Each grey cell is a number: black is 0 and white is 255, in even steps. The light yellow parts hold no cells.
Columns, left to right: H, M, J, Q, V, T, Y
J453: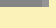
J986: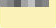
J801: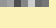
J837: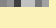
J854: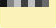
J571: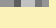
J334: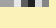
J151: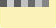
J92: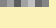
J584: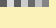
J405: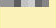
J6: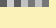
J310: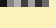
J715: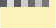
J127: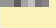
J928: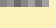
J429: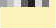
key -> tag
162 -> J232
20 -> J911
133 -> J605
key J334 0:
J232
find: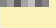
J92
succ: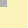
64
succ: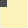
133

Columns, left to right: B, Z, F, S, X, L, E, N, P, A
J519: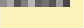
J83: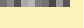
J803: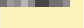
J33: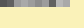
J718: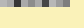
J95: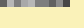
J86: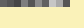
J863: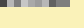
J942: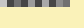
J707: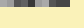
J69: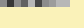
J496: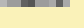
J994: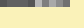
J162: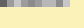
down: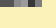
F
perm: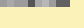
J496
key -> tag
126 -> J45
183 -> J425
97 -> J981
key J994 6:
J45
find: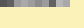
J33
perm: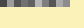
J519

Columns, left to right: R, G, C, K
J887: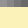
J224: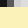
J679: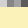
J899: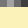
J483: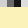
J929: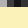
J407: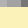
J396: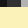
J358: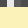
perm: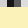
J224
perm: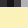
J929
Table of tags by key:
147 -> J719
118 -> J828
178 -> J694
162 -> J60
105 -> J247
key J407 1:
J60
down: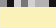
R

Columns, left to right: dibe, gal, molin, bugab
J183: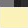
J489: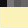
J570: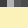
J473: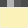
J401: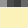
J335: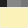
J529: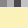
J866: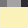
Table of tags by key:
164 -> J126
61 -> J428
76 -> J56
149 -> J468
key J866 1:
J126
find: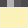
J473
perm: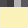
J570
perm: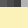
J570
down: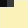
dibe
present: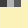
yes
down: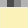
gal

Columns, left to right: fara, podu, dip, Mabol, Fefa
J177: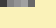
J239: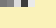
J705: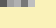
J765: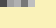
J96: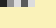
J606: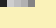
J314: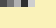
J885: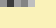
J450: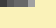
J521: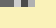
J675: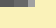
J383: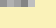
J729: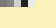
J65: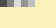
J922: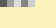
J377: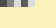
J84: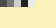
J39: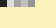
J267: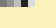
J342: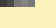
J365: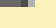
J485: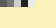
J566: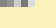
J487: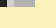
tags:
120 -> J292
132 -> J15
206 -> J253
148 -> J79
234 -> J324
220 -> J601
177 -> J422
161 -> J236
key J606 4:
J15
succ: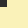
206

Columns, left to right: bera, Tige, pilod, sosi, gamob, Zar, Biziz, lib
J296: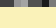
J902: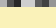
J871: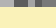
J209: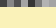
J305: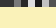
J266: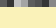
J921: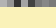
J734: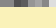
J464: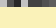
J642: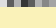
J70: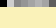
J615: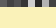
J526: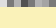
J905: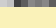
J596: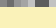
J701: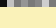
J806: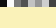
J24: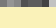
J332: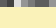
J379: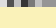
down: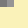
lib
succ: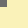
149
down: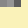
Zar

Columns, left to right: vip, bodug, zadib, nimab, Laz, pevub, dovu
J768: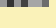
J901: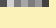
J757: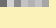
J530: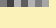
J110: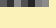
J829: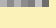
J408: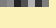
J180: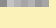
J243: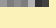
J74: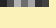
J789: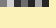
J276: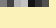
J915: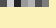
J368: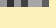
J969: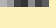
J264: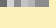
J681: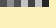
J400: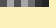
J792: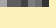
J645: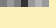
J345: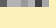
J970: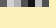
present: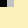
no
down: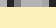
Laz

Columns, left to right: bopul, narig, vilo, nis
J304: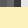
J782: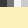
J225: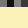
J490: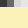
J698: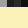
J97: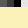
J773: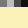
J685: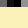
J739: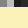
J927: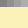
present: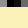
no
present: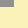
no
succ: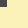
16
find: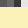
J304
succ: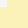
203

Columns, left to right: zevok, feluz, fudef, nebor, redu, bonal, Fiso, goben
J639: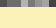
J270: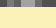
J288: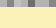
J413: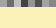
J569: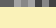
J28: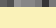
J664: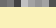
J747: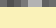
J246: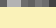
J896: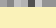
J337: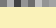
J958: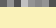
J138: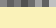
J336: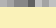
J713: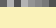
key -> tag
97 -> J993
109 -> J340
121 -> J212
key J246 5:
J212
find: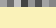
J413
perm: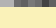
J246
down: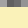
Fiso
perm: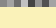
J413
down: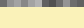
redu
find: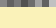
J138

